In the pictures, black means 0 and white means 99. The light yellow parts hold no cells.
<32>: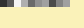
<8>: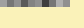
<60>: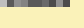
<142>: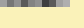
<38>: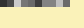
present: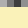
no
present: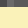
no
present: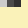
no
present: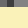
yes
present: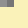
no
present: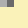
yes

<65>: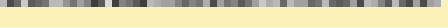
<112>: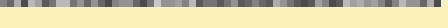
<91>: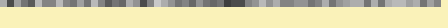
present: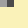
yes
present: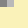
yes
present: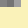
yes
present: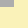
yes

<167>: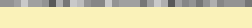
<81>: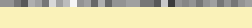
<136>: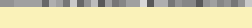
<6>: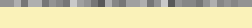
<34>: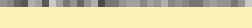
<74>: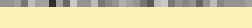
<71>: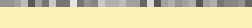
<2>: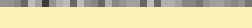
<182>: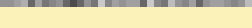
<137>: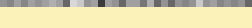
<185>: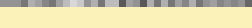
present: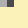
yes
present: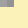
yes
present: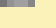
yes
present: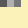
yes

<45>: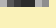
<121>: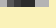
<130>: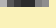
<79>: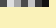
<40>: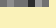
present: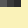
yes
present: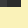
yes
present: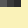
yes
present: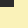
yes
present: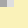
no

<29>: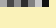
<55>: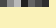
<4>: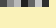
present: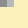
yes
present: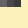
no
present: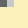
yes
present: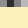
no
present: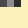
yes
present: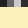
yes

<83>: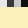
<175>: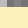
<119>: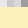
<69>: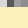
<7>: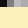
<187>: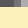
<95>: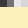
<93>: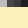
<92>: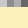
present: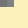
yes
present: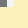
no
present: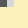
no

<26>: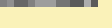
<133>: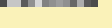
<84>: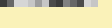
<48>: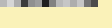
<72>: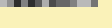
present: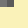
yes
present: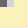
yes
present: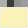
yes
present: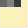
no
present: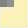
yes
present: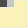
yes
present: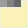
no

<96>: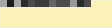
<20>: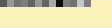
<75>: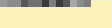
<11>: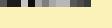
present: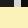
no
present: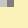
yes
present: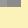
yes
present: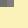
yes
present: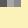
yes
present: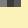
yes

